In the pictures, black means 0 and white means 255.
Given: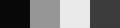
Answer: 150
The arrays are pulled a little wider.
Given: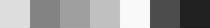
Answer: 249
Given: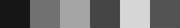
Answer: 69
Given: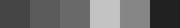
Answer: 195
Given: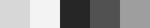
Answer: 38
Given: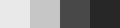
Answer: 198
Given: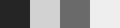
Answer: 210
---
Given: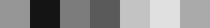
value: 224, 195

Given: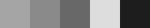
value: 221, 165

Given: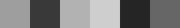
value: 206, 178

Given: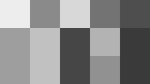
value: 237, 216

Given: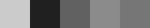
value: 203, 139

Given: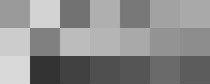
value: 217, 211

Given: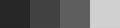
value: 208, 94

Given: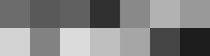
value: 219, 211

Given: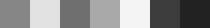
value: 244, 225

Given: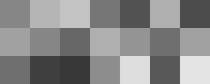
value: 228, 222
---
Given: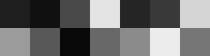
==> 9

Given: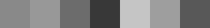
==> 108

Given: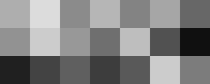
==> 95

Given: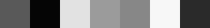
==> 226

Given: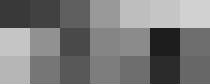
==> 88

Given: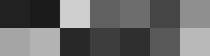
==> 40

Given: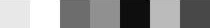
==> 109

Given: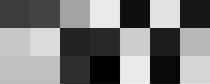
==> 46

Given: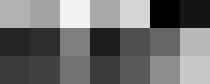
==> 114

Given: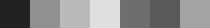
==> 186
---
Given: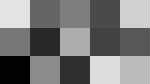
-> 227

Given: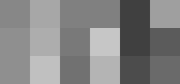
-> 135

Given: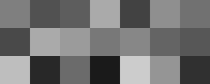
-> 127

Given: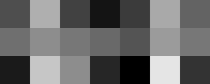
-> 78

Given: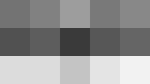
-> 115

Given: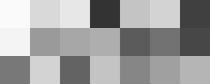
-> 250

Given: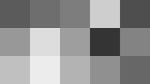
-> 91

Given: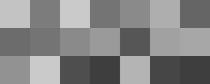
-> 195
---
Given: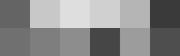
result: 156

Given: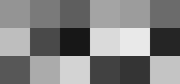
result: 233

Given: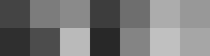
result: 192

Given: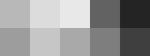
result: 126

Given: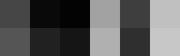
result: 47

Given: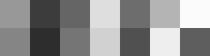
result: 238
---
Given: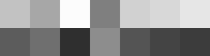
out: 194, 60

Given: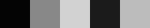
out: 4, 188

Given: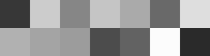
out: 55, 42

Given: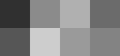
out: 48, 131

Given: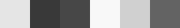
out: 229, 99

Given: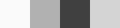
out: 250, 212

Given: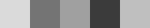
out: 218, 191

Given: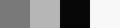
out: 121, 248

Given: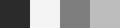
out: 43, 189

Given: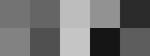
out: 115, 93
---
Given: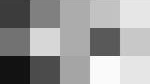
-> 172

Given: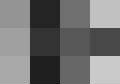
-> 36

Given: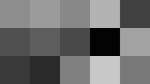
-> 136

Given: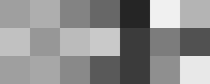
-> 37

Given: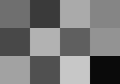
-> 58

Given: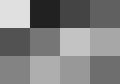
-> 33

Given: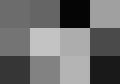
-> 101

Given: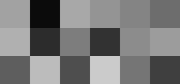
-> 148

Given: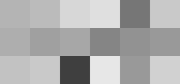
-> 223
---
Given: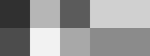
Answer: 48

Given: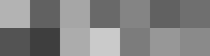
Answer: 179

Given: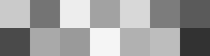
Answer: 202

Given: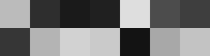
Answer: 187

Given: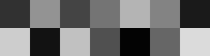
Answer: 49

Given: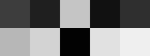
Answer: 61

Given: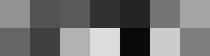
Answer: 147
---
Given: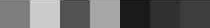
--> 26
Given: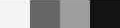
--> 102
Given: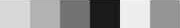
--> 25
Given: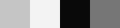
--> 243
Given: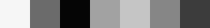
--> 197
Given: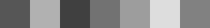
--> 157
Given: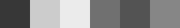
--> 112
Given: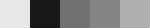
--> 113
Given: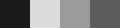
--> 220
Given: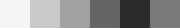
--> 101
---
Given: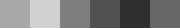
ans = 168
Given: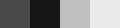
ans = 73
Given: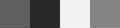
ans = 97
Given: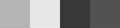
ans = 180
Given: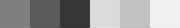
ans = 127
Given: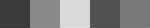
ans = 59
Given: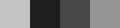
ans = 196
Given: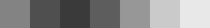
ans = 131
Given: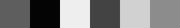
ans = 94
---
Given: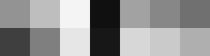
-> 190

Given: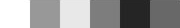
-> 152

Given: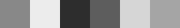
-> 236

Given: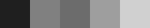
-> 128

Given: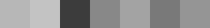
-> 195

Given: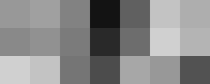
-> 160

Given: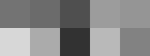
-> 107

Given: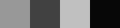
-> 65
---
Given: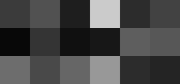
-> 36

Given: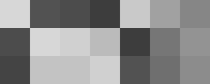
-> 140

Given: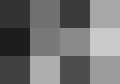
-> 155

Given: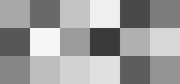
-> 147

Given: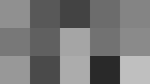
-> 191

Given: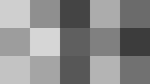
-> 113

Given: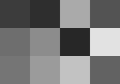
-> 98

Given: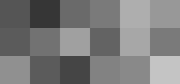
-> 196

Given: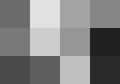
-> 41

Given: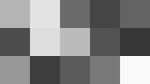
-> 249
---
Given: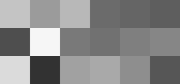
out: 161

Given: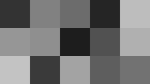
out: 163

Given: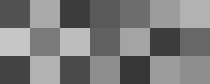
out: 74

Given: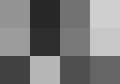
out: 79

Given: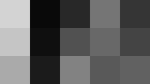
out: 130

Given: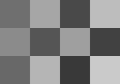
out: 57

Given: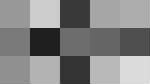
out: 51

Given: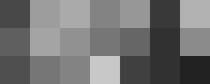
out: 131

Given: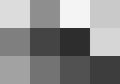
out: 81
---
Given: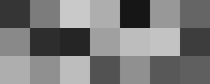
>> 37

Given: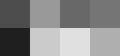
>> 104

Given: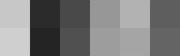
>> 73

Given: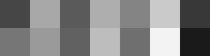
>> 90

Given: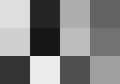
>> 188

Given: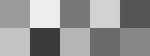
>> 119

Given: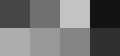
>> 195

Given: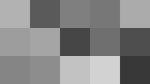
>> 70
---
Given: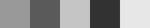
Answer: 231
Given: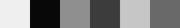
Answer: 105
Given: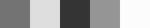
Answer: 252
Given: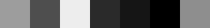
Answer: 142
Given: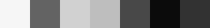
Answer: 50
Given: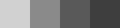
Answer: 62
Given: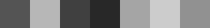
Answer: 145
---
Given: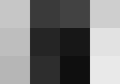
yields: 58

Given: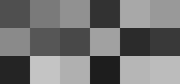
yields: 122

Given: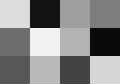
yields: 18

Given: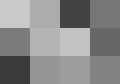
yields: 172

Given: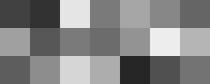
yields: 50

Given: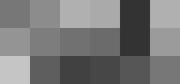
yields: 140

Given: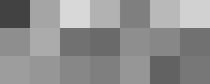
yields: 165

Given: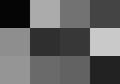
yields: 171

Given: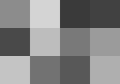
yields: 212
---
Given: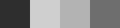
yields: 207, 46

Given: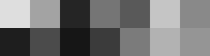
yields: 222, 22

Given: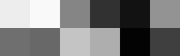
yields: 249, 3

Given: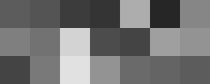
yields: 225, 38

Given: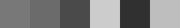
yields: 204, 48

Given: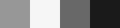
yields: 246, 26
